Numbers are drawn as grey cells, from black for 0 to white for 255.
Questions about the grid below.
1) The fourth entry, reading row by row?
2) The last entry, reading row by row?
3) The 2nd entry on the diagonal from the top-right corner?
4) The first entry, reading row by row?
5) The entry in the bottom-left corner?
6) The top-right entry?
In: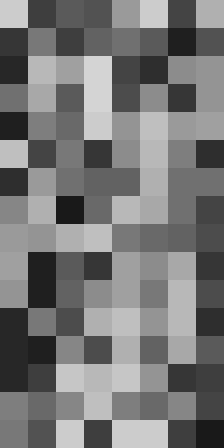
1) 82
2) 25
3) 31
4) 204
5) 120
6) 176
